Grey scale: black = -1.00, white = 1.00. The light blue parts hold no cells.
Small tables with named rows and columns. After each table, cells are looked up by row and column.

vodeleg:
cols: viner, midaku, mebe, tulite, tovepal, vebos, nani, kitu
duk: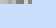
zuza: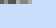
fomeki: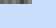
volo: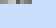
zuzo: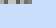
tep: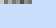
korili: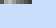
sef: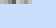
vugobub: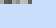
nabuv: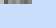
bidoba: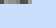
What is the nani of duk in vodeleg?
0.66
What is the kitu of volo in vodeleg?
-0.08
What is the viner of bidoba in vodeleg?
-0.36
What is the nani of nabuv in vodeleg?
-0.16
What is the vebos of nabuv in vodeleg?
-0.04
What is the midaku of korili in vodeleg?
0.33
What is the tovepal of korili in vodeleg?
-0.08
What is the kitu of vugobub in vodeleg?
-0.22
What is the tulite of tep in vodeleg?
-0.06
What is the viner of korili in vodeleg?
-0.32
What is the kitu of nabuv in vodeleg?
0.05
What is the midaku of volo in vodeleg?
0.19
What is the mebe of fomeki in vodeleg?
-0.21
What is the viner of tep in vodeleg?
0.56
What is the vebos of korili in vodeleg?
-0.17
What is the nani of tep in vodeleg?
0.15
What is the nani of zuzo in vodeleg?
-0.11
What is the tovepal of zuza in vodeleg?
0.36
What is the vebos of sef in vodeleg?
0.42

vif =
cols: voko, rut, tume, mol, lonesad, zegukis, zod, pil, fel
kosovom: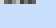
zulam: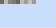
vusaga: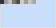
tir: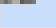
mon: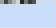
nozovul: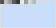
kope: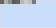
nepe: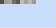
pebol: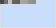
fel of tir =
-0.04
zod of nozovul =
0.23
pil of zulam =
0.54
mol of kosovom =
0.13
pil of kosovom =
-0.44
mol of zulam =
-0.04
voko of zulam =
-0.15
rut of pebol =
-0.11
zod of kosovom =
-0.06
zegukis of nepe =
0.48
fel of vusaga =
0.31
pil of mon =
-0.54

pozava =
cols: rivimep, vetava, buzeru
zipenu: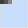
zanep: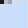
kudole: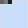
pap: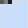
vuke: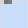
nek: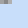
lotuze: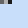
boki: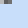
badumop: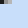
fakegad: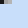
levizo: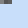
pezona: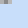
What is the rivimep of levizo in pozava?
0.01
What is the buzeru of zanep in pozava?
0.28
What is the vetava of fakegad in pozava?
0.29
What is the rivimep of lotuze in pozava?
-0.21
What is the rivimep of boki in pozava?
0.47
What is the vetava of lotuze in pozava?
0.41
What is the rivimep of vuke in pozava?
0.68
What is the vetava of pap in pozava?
0.02
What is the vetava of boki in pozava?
-0.26
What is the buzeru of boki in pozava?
-0.11
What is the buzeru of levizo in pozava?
-0.26
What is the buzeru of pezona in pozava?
0.46
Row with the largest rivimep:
vuke

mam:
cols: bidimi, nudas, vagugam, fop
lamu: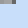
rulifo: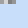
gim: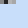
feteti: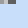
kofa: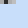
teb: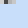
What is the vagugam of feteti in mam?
-0.25
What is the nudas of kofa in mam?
-0.65
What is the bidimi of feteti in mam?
0.22
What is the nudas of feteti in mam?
0.56
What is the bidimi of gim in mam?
0.07
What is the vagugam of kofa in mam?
0.37
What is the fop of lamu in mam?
-0.19
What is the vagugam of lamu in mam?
0.29
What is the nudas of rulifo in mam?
0.68
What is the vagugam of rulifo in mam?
0.00
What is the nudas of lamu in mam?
0.28
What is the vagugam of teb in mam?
0.42
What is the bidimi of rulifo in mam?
0.26
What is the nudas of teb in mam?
-0.42
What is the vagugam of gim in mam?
0.42
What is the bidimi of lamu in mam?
0.20
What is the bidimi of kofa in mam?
0.34
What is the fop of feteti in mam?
-0.26
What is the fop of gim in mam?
0.31
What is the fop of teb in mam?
0.56

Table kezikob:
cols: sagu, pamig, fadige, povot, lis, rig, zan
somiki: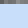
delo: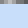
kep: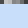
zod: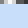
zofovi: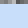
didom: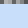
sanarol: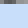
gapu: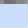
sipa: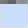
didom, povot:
-0.22
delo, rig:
-0.08
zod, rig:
-0.31
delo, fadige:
0.50
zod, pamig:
0.62
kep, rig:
-0.16
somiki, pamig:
-0.03
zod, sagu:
0.02
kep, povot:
0.04
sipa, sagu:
-0.06
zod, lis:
-0.33
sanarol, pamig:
-0.25

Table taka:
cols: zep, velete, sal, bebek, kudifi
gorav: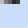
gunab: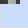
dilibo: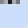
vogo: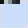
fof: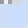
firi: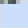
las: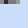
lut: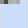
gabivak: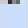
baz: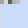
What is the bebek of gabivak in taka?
0.08
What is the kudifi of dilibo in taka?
-0.10
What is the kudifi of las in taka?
0.18
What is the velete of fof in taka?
0.88
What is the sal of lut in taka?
0.34
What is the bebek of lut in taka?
0.43
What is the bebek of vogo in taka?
-0.62
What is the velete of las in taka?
-0.66

